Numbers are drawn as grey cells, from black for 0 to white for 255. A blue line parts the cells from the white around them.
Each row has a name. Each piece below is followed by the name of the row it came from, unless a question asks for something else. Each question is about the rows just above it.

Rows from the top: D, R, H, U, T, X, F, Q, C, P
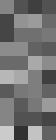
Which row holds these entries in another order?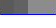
U
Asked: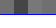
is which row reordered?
H
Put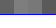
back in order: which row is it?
F
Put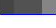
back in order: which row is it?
C
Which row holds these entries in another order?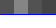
C
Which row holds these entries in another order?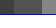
D

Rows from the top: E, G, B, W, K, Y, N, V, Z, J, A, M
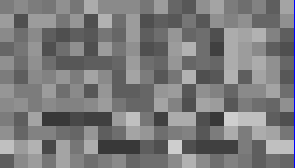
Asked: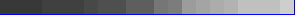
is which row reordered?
A
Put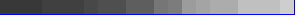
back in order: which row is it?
Z

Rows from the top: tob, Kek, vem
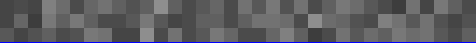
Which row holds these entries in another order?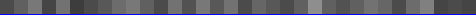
tob
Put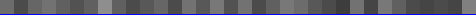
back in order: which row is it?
tob
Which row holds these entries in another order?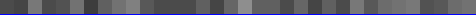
tob
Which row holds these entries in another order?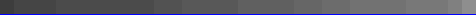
vem
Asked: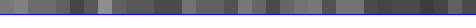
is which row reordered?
tob
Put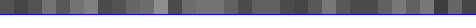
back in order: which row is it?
Kek
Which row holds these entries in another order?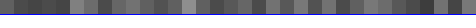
tob

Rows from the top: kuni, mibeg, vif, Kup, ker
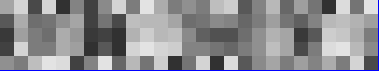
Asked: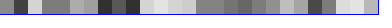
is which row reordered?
Kup
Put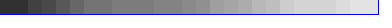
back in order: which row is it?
kuni
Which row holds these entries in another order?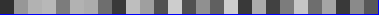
vif

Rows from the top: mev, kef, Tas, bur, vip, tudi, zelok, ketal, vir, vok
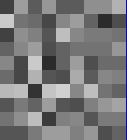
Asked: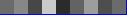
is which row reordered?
vip
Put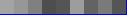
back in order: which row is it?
ketal
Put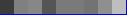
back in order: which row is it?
vir
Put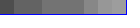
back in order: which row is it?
bur
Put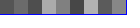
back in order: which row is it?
tudi
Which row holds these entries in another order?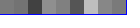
Tas

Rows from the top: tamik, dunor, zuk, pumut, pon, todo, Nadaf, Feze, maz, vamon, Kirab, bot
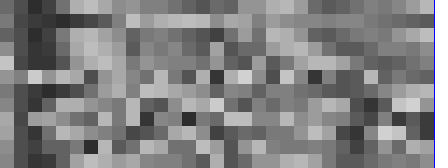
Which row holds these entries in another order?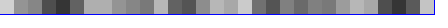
Feze
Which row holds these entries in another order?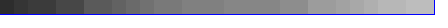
dunor
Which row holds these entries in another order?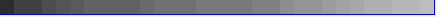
zuk

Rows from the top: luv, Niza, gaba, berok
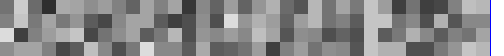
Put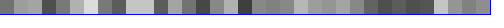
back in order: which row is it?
Niza
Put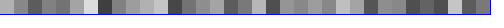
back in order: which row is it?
gaba
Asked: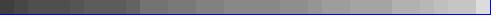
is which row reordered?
gaba
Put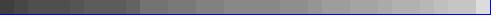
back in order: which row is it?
berok
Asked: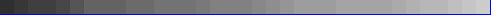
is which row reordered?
luv
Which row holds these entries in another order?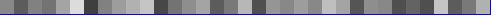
gaba
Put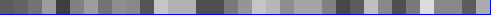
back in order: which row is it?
berok

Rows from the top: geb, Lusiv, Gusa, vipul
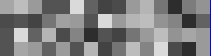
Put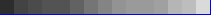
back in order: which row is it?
Lusiv
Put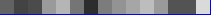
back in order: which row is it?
geb
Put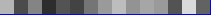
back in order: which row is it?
Gusa
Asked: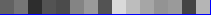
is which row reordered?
Gusa

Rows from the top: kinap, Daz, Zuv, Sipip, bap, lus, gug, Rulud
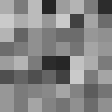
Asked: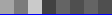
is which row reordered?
lus
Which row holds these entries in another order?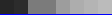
kinap
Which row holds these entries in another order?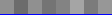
Rulud

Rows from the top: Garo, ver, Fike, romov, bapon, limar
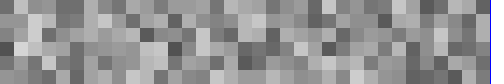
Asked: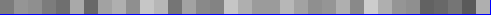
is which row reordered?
limar
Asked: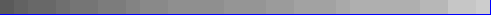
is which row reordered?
limar
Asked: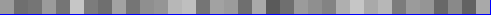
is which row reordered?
bapon

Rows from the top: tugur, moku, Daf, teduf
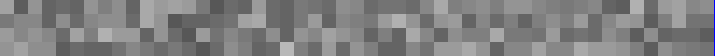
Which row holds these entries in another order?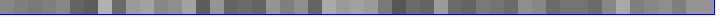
tugur
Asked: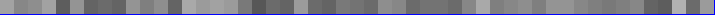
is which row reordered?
tugur
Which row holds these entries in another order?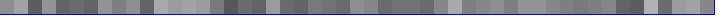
tugur
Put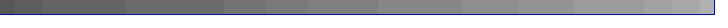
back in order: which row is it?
Daf
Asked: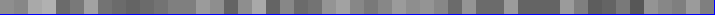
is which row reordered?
moku
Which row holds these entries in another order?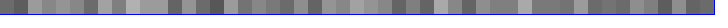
Daf

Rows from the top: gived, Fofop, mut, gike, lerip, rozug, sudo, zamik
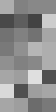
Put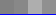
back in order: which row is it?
lerip
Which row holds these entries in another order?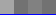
mut
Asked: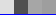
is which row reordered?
rozug
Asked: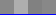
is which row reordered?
gived

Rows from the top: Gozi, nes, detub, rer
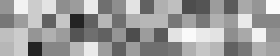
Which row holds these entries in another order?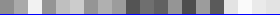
detub
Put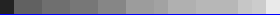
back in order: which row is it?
rer
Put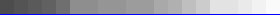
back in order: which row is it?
Gozi
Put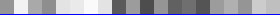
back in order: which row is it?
detub
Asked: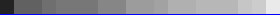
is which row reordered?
nes

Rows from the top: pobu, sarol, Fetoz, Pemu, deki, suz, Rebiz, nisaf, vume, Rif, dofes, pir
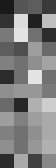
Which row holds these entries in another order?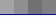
deki
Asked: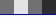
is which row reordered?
suz
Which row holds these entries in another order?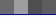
Pemu
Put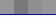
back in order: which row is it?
Rebiz
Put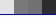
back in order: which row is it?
Fetoz

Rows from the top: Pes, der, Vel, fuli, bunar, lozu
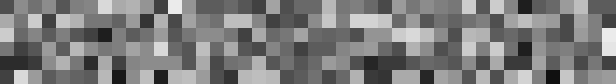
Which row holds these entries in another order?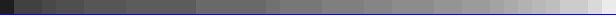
Pes
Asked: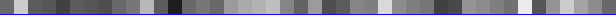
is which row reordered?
Vel
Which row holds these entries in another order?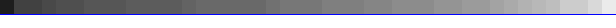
Vel
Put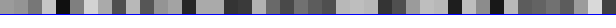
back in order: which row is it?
lozu
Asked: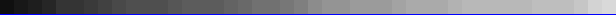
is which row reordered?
lozu

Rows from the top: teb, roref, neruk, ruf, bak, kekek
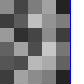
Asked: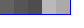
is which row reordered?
bak
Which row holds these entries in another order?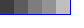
roref
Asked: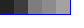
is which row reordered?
kekek
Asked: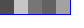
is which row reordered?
ruf
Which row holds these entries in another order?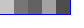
ruf

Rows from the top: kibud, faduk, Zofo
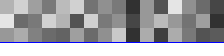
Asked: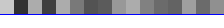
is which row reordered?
Zofo
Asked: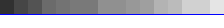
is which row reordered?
kibud
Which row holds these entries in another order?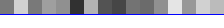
kibud
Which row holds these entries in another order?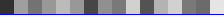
faduk

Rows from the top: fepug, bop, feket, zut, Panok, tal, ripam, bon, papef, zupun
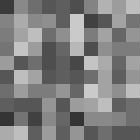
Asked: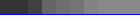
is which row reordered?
papef
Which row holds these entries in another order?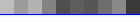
fepug
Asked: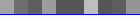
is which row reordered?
bon
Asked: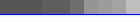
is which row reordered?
bon
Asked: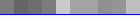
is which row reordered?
feket
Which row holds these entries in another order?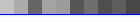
Panok
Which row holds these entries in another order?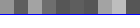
tal

